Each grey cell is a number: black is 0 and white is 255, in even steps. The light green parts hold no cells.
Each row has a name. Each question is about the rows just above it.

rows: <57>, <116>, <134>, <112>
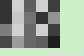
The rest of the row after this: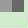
[95 29]
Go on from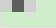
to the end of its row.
[62]
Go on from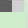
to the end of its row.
[62]
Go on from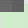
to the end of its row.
[29]
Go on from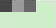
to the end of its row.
[95 29]
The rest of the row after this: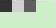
[208  62]
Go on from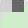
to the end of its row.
[208  62]

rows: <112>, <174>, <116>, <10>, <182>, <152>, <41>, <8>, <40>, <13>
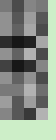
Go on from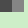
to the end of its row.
[121]
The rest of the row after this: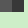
[178]

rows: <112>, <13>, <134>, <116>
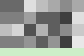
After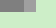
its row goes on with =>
[ 94  94  62 223]
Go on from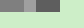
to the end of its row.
[ 62 223]
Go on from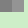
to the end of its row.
[ 94 148  62 232]

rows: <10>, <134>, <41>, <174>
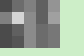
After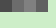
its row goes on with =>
[148]
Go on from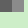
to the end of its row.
[108 119]
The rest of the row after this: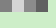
[160]
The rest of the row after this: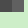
[139 108 119]

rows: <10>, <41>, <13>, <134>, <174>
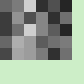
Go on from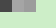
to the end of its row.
[123  48 112]
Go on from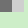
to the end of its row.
[134  92  37]
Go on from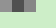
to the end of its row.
[ 48 112]
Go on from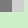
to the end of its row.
[48 80 37]
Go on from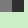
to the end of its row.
[112]
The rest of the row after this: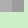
[ 92 112 123]

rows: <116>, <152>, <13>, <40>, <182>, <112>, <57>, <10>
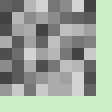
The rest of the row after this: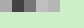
[161]
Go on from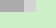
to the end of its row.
[99]
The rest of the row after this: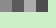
[118 191 182  99]
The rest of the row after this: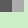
[ 78 118 191 182  99]

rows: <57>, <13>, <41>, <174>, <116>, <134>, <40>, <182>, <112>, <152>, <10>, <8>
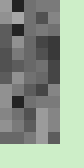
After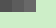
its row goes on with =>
[113  69]
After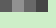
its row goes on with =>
[57]
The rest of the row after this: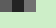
[122 113]
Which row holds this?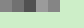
<152>
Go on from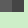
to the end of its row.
[133]
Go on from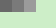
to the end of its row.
[92]

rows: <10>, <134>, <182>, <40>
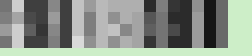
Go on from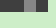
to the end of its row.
[194 155 185 175 175 175  43 126  53  43 144  22 105]
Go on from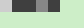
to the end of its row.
[194 155 185 175 175 175  43 126  53  43 144  22 105]

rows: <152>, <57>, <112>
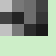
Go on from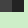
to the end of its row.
[109  54]
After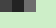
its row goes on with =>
[54]
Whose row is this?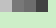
<152>
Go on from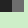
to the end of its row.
[54]

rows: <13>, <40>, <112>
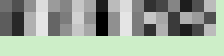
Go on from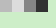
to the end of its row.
[ 70 133  29  80 187]
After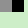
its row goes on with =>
[144 229 124 198 167  58 176 155  80]
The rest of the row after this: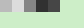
[133  29  80 187]
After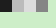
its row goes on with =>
[ 49  70 133  29  80 187]
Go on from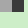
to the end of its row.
[176 155  80]
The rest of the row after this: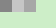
[ 29 187 220 133  49  70 133  29  80 187]

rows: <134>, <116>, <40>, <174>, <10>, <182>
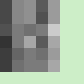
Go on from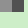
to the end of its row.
[155]
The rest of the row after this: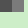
[112 123 203]
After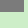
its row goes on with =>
[167]

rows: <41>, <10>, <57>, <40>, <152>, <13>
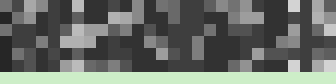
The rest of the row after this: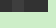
[137 105  62  62 126  50  50  50  62  62  50 126 137  62  62  71]
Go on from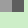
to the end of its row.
[126  50  82  50  62  62  62 114  50  82  82  62  50  50 157  62 105 199]
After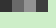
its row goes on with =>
[ 50  50 211  62 168 211]

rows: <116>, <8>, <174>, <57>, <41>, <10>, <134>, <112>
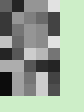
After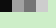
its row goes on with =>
[67]
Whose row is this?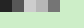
<41>
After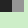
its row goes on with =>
[149 226]
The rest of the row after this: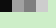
[78]
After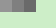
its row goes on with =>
[67]

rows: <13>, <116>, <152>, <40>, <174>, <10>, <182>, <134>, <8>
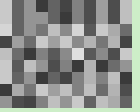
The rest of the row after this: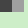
[108 201 159 201 138 179 118 179  68]
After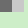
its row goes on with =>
[159 201 138 179 118 179  68]
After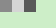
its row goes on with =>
[201 170 108]
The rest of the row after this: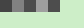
[191]
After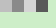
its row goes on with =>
[201 170 108]
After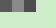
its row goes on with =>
[201]
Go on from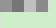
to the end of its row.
[213  89 201 170 108]

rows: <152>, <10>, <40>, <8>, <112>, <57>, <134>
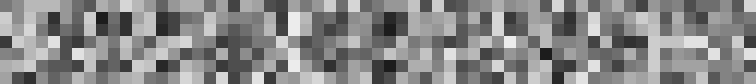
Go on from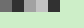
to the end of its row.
[ 67 110 121 195 151 131 131 121 174  58 236 184  99 110  67 141 151  99
  40  67 174 151 162 174 110 174  78 214  58  99 162 151  99  49 121 214
 131 121 162 205 184  88 174  99  67 162 151 110 121]
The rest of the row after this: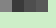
[121 121 214 141  78  99 121 151 195 131  99  88 184 121 141  99  67  88
 162 195 141 236 162  99 184 131 131 141  67 184  67  49  58 205 195 195
 225 225 110 121 205  58]

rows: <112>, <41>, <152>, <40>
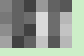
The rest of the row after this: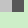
[183]
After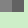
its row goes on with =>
[ 65 153  98  87]
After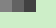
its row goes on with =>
[153  98  87]
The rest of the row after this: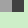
[ 98 195  87 183]

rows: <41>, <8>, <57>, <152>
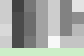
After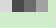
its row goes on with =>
[205 130 184]
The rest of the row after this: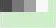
[196 196]
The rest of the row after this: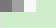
[196 196]
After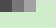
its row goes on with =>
[248 196 196]

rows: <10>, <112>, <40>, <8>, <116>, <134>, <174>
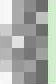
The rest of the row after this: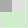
[128 140]
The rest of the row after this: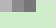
[160]
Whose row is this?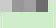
<134>
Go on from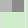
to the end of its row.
[119 160]
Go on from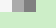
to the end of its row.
[108]

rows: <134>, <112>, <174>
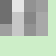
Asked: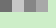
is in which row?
<112>
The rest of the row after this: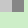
[168]

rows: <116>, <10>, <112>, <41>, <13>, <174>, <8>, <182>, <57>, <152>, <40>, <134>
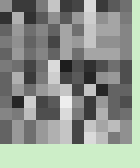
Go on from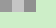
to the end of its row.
[144 133]
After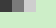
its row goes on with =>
[ 69  90  38 144 153  78]

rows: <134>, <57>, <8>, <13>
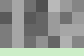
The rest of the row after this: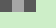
[101 155 112 155]
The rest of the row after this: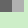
[133]
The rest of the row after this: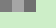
[145 101 176 133]
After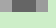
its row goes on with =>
[166 166]
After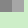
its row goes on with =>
[112  80 185 155 133]
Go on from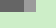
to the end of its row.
[166 166]
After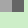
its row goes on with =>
[101 155 166 166]

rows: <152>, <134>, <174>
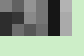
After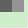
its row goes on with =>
[117  22 179]
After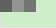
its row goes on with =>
[ 22 179]
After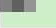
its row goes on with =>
[117  22 179]
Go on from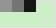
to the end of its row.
[179]
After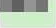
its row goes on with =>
[ 22 179]
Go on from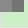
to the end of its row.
[ 22 170]

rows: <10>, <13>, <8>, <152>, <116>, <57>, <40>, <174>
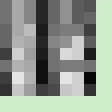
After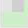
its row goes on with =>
[6]
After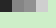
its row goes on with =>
[93]
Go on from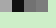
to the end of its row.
[124 114]
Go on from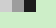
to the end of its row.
[114 217 207  28]
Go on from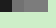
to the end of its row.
[62]

